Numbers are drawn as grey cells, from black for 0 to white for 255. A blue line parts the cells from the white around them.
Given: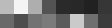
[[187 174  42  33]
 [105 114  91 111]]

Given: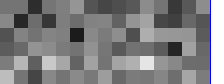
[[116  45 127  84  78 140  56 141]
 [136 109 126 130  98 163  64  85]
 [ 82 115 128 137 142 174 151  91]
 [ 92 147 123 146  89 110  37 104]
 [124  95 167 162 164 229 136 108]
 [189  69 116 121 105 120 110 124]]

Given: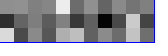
[[143 128 237 144 138 128]
 [ 47 126 129  96  73  68]
 [218 138 175  97 108 111]]

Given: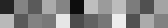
[[ 36  90 132 190 188  80]
 [185 130 230  98 236 171]]

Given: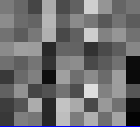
[[122  69  75 207 101]
 [140 100  99 119 115]
 [114 120  72 206 150]
 [139 157 100  50  93]
 [112 117 135  73 114]
 [ 57 128 160 139 158]
 [ 97  69 115 222 157]
 [ 61 172 195  73 113]
 [ 56 118 190 176 164]]

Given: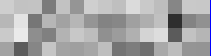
[[206 195 194 207 191 201 134 200]
 [183 118 162 149 135 174  46 145]
 [202 142 179 189 156 212  91 181]
 [162 134 163 166 116 110 189 148]]
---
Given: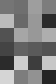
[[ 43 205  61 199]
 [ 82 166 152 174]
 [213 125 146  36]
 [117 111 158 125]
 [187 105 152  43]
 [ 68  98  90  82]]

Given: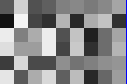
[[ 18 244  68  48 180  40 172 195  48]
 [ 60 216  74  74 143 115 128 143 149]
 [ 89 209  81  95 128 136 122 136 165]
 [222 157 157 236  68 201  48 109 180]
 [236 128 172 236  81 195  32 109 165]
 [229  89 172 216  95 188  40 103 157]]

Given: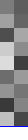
[[ 78 167]
 [109 154]
 [204 140]
 [ 57 132]
 [148 117]
 [161 101]
 [124  93]
 [191  71]
 [220  63]]

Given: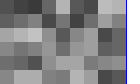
[[165 180 194 143  88 135 158  73 102]
 [135 173 173 129 123 180 158  73  88]
 [135 117 129 150 110 150 158  95 102]
 [ 95 110 129  73 117  66 110 158 129]
 [110 102  81 143 165 165 123 135 143]
 [ 81  66  58 102 180  88  73 188 180]]

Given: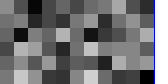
[[120 199 146  57  51 134 207 107  57  64   0]
 [ 71 179 159  86  38 113 193 126 134 134  93]
 [101 140  86 152  64  93  86  32 173 134 152]
 [113 126  38  71  51 120 152  44 113 146  93]
 [140  79   6  71 101  71 107 120 167  79  44]
 [101  12 126 101 179 107  19  57  79 120 173]]

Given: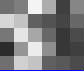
[[119 229 167 103  55  75]
 [111 209 195  96  89  75]
 [215 195  96  83  69 103]
 [ 43 149 236 142  55  63]
 [111 126 244 173  63 134]]

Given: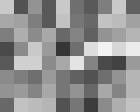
[[ 89 208 208 139 168 228 132  74  66 154]
 [104 194 187 181  82 118  60 139 174 194]
 [126 174 139 168 104 132  97 147 161 181]
 [168 161 126  89 194 118 104 194 187 161]
 [147 154 132 168 118 147 104 168 132 181]
 [ 74 139 201 154  54 111 221 242 214 236]
 [139 126 111 154 118  97  82 111 147 181]
 [201  82 147  89 201 111  89 126 201  97]]

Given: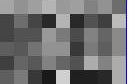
[[165 146 159 180 153 159 130 146 109]
 [ 94 122  56  25 207  32  32  40 172]
 [ 69 109  69  40 180  40  82  63 187]
 [ 63 101  88 130 101  82 172 130 172]
 [ 94  88 115 146 146  56 122  94 138]
 [ 69  82  82 153 122  75 130 101 138]]

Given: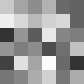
[[ 65 224 164 251 106  51]
 [238 216 185 209 216  99]
 [201 164 141 178 106  99]
 [ 51 149  92 232 134 126]
 [118 134 172 209 118 172]
 [149 126 141  78 112 193]]
